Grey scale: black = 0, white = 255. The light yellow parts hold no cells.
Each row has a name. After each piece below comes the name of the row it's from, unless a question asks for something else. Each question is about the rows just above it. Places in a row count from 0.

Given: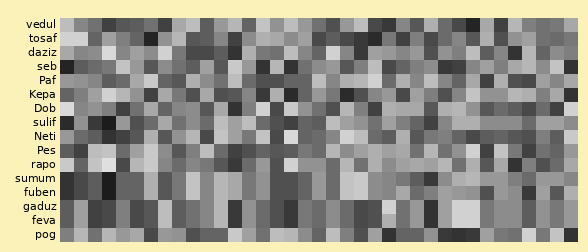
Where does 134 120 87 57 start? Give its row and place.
rapo, 9
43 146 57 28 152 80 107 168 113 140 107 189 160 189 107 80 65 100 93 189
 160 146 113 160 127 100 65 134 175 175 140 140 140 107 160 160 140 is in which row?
sulif
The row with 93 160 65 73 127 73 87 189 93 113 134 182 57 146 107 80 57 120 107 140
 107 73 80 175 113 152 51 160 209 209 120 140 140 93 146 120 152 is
feva
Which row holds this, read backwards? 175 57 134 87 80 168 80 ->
Kepa
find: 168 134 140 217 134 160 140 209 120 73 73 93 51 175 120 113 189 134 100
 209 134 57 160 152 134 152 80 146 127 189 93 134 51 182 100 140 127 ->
daziz
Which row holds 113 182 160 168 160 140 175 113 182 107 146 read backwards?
rapo

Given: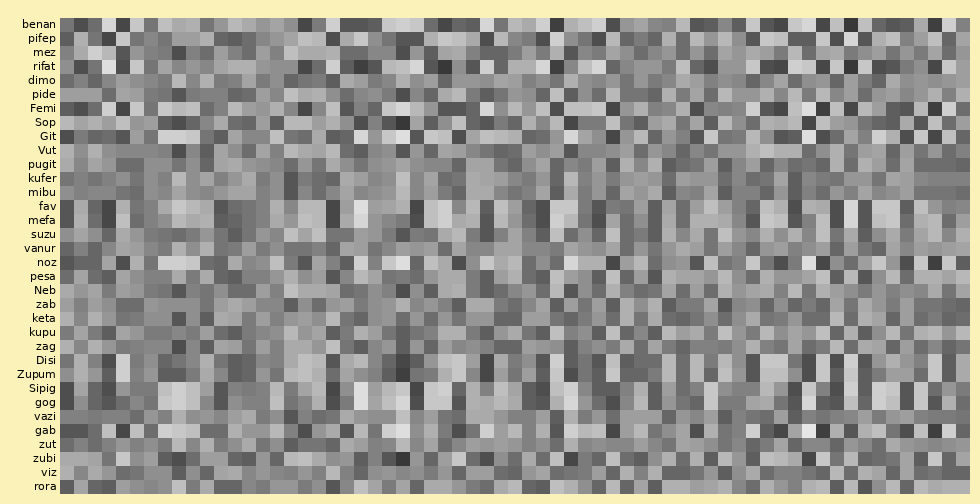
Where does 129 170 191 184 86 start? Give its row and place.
Disi, 15
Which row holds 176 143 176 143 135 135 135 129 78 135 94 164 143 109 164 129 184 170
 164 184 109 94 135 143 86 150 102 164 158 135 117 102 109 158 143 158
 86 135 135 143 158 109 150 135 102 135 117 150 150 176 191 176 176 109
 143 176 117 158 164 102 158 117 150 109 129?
Vut
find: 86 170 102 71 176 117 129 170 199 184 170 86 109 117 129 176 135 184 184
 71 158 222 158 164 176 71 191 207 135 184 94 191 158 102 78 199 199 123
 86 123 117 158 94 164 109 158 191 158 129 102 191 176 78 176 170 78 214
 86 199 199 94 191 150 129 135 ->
fav
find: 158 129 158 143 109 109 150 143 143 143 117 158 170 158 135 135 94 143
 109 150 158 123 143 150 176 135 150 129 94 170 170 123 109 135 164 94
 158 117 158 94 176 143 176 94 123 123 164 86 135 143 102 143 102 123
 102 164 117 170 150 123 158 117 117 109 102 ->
zab
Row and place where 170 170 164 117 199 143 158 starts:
zubi, 0
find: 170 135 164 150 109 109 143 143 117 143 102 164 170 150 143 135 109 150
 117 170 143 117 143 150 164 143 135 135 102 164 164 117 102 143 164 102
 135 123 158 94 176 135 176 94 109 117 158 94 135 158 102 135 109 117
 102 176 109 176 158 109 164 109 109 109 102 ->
pugit

